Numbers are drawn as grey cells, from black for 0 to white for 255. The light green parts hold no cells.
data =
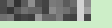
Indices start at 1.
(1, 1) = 75
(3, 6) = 153
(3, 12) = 210
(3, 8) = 103
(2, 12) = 210
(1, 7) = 67
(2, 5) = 102
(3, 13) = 71
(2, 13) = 159
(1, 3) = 50
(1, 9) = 117
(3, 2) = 119

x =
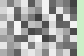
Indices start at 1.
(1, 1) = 195
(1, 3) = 185
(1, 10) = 118
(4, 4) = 81
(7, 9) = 131
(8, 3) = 98
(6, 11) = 229
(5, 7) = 134
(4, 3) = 245
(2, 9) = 229
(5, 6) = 91
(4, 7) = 77
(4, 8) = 216
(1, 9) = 145
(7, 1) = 231
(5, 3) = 242
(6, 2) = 166
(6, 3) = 99
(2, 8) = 91
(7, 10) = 112
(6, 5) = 222
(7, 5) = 125
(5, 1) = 192
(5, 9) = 199
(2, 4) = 212
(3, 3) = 93

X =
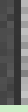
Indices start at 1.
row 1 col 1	72
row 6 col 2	81
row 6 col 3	51
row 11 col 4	128
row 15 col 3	51
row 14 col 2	73
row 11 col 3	51
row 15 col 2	87
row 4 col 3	51
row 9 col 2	79
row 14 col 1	68
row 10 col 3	50
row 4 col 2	86
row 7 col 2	82
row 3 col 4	186
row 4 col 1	67
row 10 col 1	70

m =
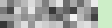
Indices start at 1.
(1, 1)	187
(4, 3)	183
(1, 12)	111
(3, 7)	169
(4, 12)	214
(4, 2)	105
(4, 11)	143
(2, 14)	96
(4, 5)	150
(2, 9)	123
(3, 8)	115
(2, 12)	175
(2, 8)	57
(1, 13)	176
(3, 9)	94
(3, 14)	65
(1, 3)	160
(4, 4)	221

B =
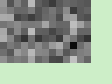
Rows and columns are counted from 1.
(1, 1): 151
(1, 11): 98
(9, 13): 101
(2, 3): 103
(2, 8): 118
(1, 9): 89
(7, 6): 139
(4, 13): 122
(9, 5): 165
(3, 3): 70
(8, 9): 136
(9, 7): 117
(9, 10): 121
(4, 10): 104
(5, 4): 96
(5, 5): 187
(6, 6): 56
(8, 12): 126
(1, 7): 80
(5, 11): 169
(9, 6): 102
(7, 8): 154
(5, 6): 96
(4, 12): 161
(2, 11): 59
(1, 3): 128
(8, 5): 184
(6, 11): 115
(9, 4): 118
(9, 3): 125
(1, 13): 86
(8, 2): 88
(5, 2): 92
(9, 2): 114
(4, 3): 139

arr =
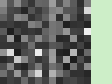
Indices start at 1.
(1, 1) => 147
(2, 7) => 83
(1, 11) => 91
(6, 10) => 43
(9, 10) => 165
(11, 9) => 122
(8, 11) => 183
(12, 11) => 71
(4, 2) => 61
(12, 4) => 105
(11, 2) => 67
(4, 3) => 48
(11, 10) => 84
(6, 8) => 123
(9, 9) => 57
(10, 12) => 53
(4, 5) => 130
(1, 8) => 157
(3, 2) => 68
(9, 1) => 42
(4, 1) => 56
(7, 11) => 42
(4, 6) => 115
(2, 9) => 135
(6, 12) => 42
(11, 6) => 215
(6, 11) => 145
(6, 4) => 135
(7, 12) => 67
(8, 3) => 30
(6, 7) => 92
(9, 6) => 52
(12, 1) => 48
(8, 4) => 74
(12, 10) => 65
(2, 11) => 85

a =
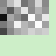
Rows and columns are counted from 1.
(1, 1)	135
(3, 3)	141
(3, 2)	168
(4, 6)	252
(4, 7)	161
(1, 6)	214
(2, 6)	179
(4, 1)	121
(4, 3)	243
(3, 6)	160
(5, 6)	196
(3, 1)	17

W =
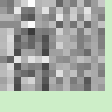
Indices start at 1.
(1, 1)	133
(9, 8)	170
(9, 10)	139
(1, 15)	198
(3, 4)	101
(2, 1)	155
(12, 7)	87
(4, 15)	193
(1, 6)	180
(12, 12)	153
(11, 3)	126
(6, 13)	139
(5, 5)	59
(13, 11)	137
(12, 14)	167
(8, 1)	176
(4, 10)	161
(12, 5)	212
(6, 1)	183
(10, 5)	126
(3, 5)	86
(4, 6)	167
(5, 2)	203
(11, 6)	153
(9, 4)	177
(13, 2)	206
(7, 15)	127
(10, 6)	132
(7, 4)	121
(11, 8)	132
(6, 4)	137
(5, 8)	131
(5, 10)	165
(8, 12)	136
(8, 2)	209
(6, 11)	156
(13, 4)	170

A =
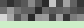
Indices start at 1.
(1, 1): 80
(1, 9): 71
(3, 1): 214
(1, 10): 162
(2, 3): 115
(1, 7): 42
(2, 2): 154
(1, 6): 83
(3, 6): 151

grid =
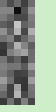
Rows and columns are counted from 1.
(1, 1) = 114
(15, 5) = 70
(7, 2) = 97
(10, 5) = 153
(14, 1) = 104
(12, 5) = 156
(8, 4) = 162
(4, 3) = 197
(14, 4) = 73
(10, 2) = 117
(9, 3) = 99
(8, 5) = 107
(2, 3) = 14
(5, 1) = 144
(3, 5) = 124
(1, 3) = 106
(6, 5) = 136
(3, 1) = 122
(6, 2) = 129
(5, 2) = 97
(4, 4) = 97
